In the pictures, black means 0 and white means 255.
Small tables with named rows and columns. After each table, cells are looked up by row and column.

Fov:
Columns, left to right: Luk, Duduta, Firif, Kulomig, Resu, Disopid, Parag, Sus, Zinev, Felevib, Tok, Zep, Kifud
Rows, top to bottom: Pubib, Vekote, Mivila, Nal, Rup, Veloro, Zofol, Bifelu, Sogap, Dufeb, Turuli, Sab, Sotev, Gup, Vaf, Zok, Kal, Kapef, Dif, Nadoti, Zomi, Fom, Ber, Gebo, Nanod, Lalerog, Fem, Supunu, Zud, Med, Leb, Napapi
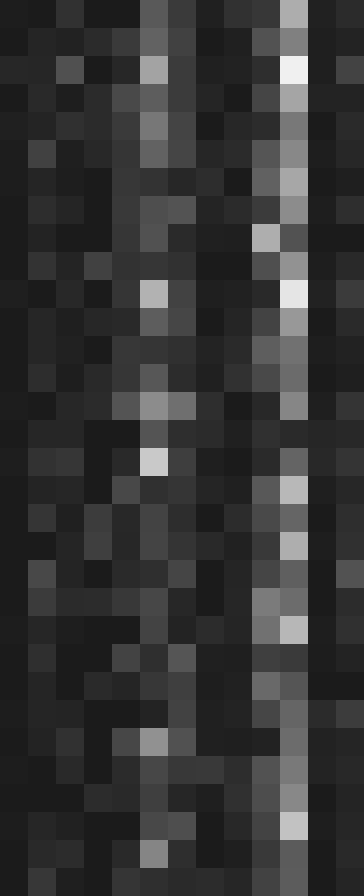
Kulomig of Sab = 39
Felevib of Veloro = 85
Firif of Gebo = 27
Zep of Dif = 27
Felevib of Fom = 123
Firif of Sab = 31
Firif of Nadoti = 37
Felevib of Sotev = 94
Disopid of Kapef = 48
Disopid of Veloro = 98
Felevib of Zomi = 69
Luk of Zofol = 29
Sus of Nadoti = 41
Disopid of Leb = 133
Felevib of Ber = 113

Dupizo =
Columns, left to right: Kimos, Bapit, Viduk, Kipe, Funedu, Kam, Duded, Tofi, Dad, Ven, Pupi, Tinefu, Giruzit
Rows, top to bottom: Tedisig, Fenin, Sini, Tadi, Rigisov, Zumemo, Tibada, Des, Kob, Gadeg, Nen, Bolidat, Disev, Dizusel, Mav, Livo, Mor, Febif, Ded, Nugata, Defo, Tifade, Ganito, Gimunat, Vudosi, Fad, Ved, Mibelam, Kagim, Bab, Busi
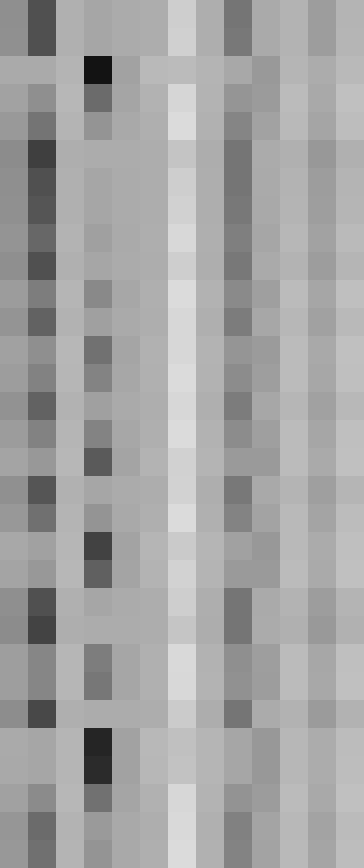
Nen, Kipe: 137
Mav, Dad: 124
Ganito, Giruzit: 177
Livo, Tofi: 178
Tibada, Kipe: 166
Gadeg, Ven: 170
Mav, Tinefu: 161
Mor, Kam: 179
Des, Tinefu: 158
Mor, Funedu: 164
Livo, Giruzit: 191
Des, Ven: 169
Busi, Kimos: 152
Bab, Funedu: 169
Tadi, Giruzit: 192

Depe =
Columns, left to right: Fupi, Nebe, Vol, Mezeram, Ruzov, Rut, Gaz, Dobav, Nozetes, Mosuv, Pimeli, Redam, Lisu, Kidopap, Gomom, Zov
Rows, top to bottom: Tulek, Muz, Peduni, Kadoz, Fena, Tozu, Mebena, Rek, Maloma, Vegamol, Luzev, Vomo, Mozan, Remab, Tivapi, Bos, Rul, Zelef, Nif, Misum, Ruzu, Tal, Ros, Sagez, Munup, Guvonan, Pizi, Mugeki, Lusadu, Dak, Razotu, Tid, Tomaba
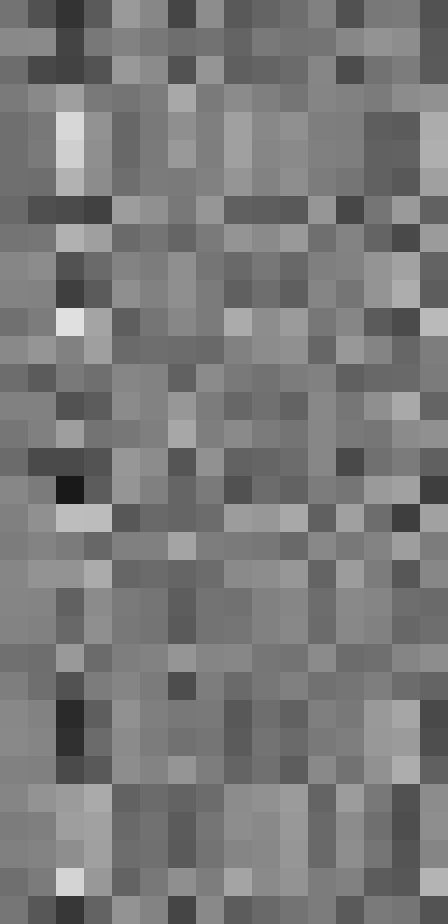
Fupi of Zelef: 135
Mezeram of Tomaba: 99
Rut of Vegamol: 124
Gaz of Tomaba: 69
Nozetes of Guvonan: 88
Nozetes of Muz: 100
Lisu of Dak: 140
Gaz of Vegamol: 143
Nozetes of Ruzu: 138
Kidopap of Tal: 133
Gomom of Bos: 139
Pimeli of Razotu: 150
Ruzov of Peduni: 153
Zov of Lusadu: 140
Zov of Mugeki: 96

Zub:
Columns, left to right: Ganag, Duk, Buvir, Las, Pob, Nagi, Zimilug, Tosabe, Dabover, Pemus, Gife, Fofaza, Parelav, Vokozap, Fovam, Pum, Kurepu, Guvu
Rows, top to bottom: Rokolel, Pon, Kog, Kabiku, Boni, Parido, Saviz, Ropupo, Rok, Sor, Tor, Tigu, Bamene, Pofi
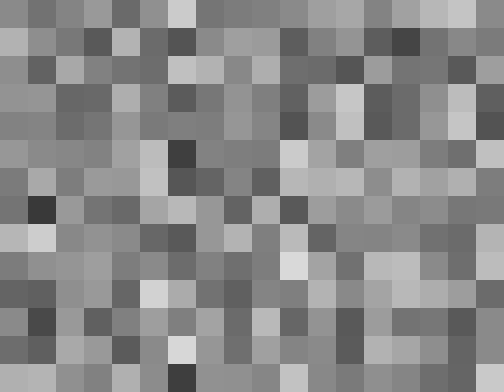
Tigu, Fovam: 115
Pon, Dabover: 159
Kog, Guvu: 158
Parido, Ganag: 151
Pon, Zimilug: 84
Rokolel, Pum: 183
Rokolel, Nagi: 144
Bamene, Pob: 91
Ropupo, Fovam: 133
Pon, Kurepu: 136
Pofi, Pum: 110
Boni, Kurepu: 197
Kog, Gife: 110
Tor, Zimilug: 171
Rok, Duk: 205
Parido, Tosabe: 130
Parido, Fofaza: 163
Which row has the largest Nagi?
Tor

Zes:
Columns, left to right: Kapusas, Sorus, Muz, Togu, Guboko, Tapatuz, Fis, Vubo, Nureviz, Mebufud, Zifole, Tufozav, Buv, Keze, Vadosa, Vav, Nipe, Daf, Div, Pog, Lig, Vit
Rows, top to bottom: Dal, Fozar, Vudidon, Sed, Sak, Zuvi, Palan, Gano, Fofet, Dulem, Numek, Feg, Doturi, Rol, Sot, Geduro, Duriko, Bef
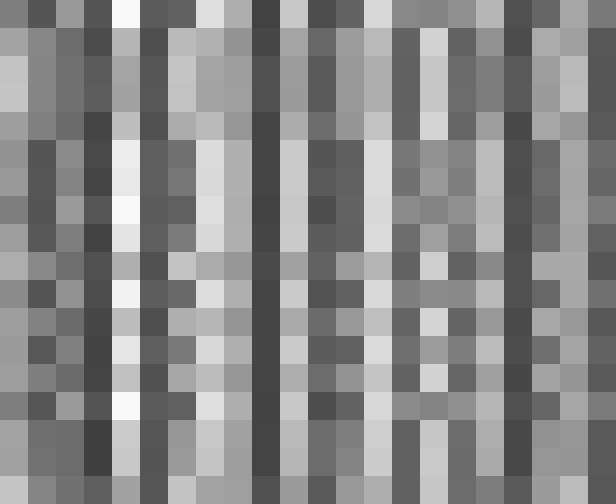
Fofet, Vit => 98
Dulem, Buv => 156
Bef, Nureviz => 159
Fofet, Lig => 163
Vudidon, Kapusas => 194
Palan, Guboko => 232
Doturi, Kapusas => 155
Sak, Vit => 89
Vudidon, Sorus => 134

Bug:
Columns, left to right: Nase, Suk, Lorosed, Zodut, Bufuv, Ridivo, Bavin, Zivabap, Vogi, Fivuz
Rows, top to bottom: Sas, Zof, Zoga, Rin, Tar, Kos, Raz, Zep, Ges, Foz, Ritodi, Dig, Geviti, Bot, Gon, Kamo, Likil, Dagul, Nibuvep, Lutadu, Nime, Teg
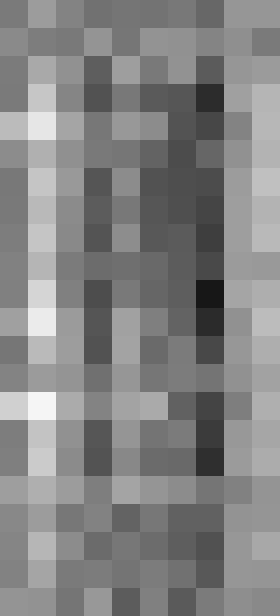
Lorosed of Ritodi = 128
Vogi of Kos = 145
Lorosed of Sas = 131
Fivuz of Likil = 172
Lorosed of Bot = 148
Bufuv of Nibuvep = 99
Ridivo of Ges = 88
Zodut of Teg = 152
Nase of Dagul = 158
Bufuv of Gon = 163
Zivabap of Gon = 68

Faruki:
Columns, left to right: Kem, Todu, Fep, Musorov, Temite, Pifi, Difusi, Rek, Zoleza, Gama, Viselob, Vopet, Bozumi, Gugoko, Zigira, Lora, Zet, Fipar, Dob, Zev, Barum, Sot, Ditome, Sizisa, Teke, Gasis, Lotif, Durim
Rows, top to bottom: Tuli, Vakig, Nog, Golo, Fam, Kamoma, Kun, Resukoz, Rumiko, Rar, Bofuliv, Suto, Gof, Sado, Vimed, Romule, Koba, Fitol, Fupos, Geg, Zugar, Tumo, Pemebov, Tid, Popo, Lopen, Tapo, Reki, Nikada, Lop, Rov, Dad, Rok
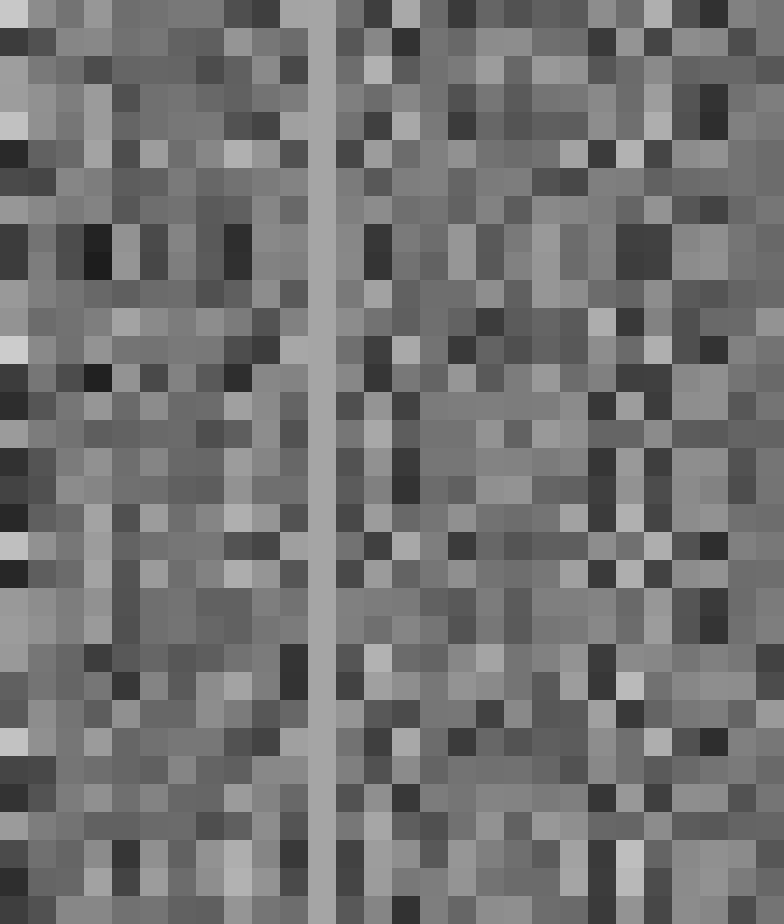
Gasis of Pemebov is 52
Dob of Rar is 129
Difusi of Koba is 104
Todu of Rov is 112
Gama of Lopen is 87
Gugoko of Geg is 64
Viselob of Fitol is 111

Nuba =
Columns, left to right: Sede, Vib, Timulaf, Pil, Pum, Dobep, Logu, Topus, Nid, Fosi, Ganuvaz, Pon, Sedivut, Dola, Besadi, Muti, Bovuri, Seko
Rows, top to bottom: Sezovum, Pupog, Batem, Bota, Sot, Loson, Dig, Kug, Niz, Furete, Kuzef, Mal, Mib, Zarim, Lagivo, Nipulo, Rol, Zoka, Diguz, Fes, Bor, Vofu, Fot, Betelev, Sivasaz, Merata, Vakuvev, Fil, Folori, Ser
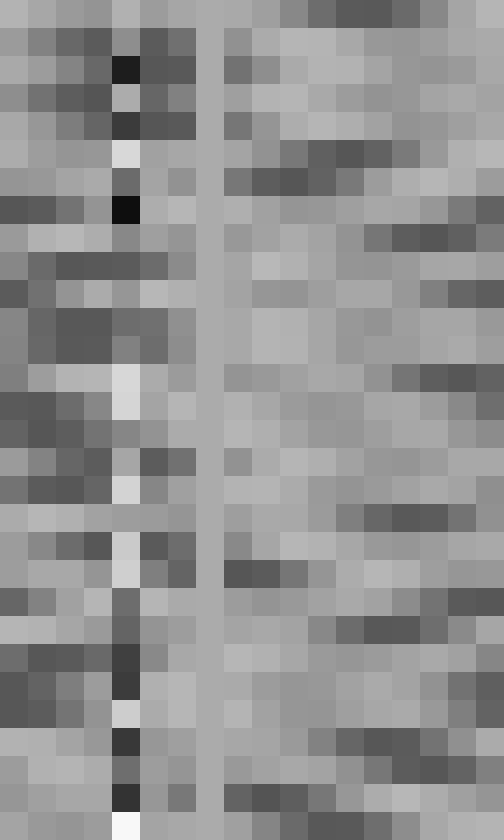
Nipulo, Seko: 140
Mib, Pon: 166
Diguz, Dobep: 155
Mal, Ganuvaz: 177
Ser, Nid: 160
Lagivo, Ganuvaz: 155
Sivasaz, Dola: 170
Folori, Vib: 160
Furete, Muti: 166
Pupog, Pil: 91
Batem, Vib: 156
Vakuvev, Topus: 171
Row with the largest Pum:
Ser

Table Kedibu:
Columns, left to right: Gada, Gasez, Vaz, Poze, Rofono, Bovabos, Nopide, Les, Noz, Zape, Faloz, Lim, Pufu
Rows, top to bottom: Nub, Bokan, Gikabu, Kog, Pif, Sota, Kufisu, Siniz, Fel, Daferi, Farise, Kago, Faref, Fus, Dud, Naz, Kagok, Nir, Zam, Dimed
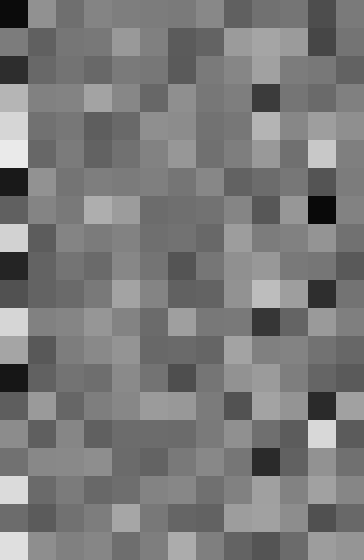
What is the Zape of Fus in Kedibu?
155
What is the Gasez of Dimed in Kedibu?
142
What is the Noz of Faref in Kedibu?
163
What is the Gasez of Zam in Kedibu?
91
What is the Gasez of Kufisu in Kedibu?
146
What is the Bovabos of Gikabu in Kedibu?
119
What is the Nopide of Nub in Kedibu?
122
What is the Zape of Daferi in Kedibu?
152
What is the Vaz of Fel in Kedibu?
132
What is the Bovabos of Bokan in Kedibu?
128
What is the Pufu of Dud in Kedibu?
161
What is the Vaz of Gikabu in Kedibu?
115
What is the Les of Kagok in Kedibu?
136
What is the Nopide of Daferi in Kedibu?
84
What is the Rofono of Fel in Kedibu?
130
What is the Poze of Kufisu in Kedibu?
126
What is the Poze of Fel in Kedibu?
123
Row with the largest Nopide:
Dimed

